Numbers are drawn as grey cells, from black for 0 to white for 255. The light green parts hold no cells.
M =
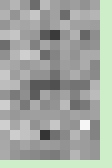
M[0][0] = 163
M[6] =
[175, 166, 153, 160, 168, 139, 158, 154, 171, 136]
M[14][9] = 150
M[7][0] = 200
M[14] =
[168, 153, 165, 151, 158, 154, 147, 159, 156, 150]
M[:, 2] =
[154, 179, 165, 158, 173, 207, 153, 177, 137, 143, 121, 158, 194, 194, 165, 141]
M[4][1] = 165
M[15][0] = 170
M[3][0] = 188
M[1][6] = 108
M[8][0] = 189
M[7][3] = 147
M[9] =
[148, 122, 143, 92, 165, 143, 162, 130, 167, 187]
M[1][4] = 147
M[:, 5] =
[161, 161, 163, 58, 144, 132, 139, 112, 80, 143, 147, 158, 198, 112, 154, 123]
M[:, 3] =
[108, 198, 172, 153, 129, 192, 160, 147, 88, 92, 171, 159, 146, 184, 151, 137]
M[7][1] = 158
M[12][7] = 147
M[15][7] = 181
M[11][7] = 163
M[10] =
[206, 160, 121, 171, 138, 147, 186, 107, 121, 161]
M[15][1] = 150
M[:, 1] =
[181, 148, 171, 197, 165, 182, 166, 158, 185, 122, 160, 152, 167, 205, 153, 150]
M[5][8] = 170
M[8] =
[189, 185, 137, 88, 89, 80, 124, 115, 116, 179]
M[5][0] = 144
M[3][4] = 88
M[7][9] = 138
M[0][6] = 150

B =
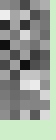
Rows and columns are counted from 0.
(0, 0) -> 141
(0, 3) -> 152
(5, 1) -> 71
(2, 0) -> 39
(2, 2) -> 48
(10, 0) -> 131
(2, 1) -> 164
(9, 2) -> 119
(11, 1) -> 102
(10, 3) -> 132
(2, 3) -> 135
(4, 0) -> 15
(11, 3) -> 89
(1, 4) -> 114
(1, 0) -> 237
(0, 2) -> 72

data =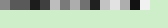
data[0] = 136
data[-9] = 122
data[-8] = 173
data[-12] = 28

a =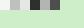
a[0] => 245
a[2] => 230
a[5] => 78

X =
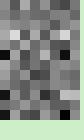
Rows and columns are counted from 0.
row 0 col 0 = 141
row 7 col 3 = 65
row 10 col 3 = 115
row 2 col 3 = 145
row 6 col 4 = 92
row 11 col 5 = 116
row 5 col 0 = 12
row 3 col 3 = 170
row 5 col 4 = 179
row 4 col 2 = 167
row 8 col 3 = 117
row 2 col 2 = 130
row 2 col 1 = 138
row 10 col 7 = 121
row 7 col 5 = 137
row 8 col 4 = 106
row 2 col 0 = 156
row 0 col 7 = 119
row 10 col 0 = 109
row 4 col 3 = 107
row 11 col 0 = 21
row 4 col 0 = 147
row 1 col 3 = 108
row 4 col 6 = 80
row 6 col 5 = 134
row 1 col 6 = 129
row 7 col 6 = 116
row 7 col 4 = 77
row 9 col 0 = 19
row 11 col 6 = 3
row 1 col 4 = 105
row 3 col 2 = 88

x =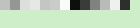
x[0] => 193
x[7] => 14
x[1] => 150
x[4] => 197

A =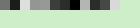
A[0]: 114
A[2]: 222
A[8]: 181
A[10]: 71

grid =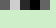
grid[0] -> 95
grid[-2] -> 1
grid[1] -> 206
